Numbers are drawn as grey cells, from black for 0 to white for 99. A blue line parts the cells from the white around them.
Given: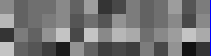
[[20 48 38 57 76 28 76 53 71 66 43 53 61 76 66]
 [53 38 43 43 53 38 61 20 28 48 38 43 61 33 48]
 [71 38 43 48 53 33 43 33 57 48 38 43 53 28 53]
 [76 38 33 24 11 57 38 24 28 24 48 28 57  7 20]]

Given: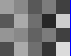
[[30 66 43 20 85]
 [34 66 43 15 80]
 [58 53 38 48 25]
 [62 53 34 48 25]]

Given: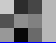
[[32 55 50 71]
 [59  3 41 71]
 [79 17 27 71]]

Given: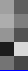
[[11 84]
 [45 27]
 [58 32]
 [62 37]
 [67 49]]

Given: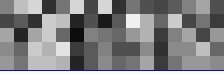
[[27 35 19 79 74 14 31 10 35 93 69 40 79 27 45 23]
 [50 74 83 19 45 83 27 83 19 45 31 27 35 50 64 31]
 [54 40 79 69 88 23 35 50 31 31 54 19 54 54 74 40]
 [59 45 74 74 69 14 35 54 40 45 64 23 45 59 59 54]
 [64 14 64 79 40  5 50 45 40 59 69 23 50 64 27 59]]

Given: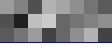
[[31 12 74 79 40 45 50 55]
 [35 45 60 26 40 55 69 26]
 [60 50 31 69 64 55 45 35]]
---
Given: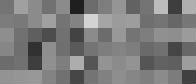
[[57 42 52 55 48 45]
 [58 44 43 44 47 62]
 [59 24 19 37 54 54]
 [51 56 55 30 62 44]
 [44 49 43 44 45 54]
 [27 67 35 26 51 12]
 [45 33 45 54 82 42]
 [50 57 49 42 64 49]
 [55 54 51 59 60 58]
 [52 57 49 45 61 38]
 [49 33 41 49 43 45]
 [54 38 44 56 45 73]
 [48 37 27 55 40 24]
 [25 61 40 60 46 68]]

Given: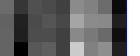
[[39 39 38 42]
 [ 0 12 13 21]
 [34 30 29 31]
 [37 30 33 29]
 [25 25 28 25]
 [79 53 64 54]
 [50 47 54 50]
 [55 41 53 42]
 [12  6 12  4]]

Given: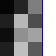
[[12  5 12  2]
 [74 56 71 14]
 [35 63 30 49]]

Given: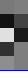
[[55 19 87  7 47]
 [49 49 10 26 49]]

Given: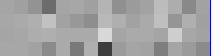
[[65 64 65 64]
 [65 65 66 62]
 [63 67 68 57]
 [54 68 75 42]
 [66 66 63 64]
 [47 66 59 65]
 [68 66 55 62]
 [24 84 72 70]
 [60 64 68 56]
 [64 66 63 60]
 [63 66 66 63]
 [49 64 74 73]
 [64 80 58 67]
 [60 65 68 53]
 [54 63 62 63]]

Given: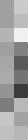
[[74 77 48 57 66 65 62 70 62 62]
 [71 63 72 23 45 35 50 93 73 79]]

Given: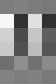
[[51 43 78 81 96 49]
 [49 55 32 29 19 50]
 [50 44 73 77 87 48]
 [47 54 33 37 19 47]]
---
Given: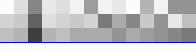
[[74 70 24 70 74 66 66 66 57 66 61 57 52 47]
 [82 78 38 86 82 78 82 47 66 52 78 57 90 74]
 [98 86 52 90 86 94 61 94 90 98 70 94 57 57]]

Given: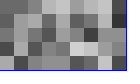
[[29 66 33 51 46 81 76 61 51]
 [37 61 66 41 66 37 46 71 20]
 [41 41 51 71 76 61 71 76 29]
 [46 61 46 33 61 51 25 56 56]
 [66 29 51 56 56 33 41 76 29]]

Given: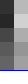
[[15 81]
 [19 72]
 [27 67]
 [35 58]
 [39 62]]

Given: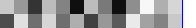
[[30 87 43 83 43 68 25 59 35 91 63 51 78]
 [78 59 20 73 51  6 73 47  6 55 96 68 83]]

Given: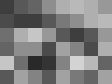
[[24 34 39 55 68 72 68 59]
 [29 24 24 34 47 55 68 72]
 [34 63 51 34 63 47 39 63]
 [39 55 55 29 63 51 29 68]
 [43 68 77 59 34 24 34 59]
 [77 43 16 20 51 82 72 39]]

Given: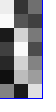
[[ 6 73 61]
 [10 82 47]
 [15 82 51]
 [25 97 29]
 [51 10 87]
 [92 20 43]
 [97 33 25]]
